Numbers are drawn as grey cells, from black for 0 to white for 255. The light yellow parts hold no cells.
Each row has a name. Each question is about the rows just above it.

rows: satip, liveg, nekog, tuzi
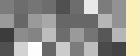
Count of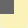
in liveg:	4
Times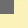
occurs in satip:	3
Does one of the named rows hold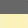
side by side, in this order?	yes
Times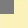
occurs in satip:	2
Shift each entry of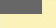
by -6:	[97 97 97]

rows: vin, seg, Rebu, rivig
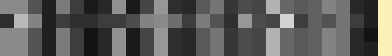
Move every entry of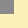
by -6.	[132]
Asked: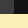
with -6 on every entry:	[55 13]
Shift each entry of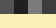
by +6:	[ 89  38 129  67]
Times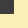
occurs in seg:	6

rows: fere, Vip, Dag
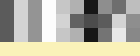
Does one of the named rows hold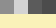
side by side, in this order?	no
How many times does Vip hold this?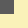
2
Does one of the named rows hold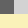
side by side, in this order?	no
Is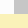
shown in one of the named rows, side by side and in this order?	yes

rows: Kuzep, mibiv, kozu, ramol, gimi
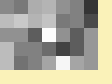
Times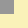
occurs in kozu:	1
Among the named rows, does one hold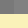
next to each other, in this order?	yes
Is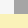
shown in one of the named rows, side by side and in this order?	yes
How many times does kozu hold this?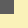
2
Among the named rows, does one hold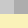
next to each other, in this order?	no
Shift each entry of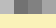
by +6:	[194 120 135 171]
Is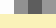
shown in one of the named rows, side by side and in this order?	yes

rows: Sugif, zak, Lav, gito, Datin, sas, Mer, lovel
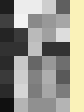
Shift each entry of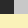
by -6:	[ 36 194]
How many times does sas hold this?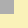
1
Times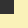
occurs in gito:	4
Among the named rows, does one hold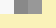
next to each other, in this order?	no
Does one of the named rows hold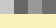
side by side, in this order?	yes
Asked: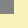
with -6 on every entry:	[124]
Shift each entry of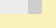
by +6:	[242 242 212]

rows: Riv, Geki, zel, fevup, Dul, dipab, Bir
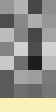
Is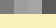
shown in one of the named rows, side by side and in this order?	no
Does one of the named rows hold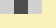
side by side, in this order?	yes
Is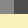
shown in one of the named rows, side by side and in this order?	no
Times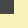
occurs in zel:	1

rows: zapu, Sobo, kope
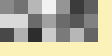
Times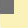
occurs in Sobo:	0
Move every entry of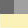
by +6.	[113 167]

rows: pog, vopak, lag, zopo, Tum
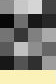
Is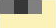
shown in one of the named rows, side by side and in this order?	yes
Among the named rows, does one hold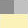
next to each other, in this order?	no
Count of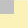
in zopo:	1
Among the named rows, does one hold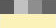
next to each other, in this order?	yes

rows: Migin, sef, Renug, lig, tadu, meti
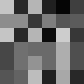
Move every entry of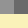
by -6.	[141 100]
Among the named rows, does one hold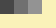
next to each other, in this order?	yes

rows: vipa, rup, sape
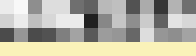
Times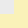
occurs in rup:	3
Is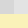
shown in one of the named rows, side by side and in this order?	no
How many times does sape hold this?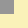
3
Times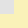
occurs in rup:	1
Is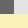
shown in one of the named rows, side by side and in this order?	no
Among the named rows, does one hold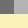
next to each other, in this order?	no
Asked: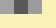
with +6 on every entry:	[169  95 162]

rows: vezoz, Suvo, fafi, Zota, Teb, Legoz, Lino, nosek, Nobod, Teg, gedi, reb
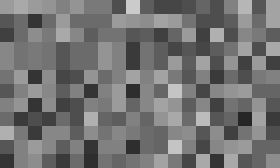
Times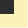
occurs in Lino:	1
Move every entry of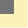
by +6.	[121]
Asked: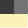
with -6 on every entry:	[ 52 109]
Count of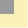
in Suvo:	4

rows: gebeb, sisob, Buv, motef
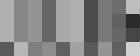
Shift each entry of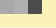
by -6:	[163 170  71]
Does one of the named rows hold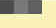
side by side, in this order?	yes

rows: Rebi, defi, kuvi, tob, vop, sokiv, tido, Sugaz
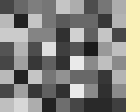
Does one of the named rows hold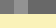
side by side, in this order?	yes
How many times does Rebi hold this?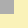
2
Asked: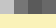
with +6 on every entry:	[203 124  96 110]

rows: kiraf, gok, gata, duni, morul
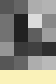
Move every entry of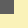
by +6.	[100]
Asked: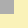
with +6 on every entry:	[179]
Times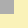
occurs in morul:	1

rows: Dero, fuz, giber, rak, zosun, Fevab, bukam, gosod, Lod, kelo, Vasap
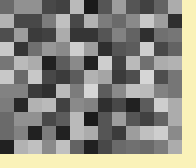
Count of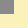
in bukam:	1
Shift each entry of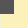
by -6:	[79]
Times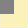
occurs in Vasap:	0

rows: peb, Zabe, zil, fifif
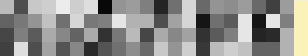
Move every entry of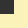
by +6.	[56]
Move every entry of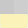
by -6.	[194 200]
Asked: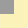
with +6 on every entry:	[162]
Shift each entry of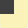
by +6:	[70]
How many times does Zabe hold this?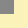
0

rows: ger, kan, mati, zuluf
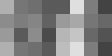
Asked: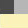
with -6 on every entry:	[ 69 176]
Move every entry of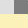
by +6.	[229 131]
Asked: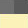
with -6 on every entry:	[105  84]

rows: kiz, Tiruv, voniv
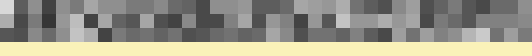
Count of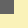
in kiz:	2
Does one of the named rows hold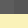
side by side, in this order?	no
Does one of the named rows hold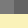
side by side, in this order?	no
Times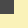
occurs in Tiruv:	4
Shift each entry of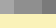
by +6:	[172 149 149 128]
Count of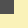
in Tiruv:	2
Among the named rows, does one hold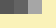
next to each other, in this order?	no

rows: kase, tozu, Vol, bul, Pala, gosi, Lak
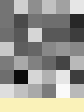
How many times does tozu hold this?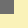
2
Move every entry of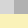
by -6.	[208 171]
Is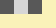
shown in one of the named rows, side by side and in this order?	yes
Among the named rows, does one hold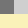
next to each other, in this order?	yes
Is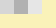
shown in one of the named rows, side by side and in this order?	yes
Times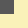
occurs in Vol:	3

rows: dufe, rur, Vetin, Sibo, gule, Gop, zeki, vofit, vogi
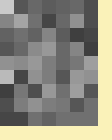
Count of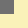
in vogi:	4
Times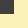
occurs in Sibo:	1

